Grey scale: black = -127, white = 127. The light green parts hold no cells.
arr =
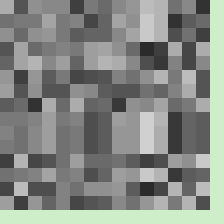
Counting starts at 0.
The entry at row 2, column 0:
16
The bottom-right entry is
-49
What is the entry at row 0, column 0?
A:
44
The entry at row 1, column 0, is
-14
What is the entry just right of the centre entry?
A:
-71
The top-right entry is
-77
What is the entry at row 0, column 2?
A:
16
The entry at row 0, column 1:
-43
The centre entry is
-21
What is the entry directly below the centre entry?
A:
-35
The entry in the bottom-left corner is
30
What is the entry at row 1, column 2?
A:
-6

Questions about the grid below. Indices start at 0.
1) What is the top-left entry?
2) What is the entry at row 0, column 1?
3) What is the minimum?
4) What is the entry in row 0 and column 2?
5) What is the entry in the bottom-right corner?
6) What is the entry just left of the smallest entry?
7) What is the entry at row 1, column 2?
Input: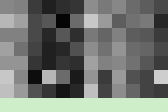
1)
7
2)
1
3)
-122
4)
-68
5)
-68
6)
-40
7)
-54

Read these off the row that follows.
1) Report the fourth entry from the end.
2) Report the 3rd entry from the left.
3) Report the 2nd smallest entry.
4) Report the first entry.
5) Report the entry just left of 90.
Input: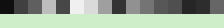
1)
-48
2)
-32
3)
-89
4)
-112
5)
112

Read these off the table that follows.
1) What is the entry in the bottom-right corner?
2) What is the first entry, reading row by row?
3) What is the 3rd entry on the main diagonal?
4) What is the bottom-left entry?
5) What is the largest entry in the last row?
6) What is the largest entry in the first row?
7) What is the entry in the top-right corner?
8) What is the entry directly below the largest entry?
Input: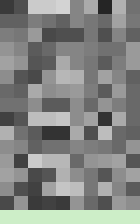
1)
13
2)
-69
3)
26
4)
-54
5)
26
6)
83
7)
-14
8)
-30

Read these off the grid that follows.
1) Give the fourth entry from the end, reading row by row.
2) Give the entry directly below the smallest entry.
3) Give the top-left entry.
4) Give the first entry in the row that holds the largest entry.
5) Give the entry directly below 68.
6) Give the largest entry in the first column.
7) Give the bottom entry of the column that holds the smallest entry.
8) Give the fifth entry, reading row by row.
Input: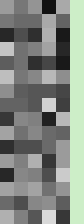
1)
0
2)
41
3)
27
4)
48
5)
-34
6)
68
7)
89
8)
41
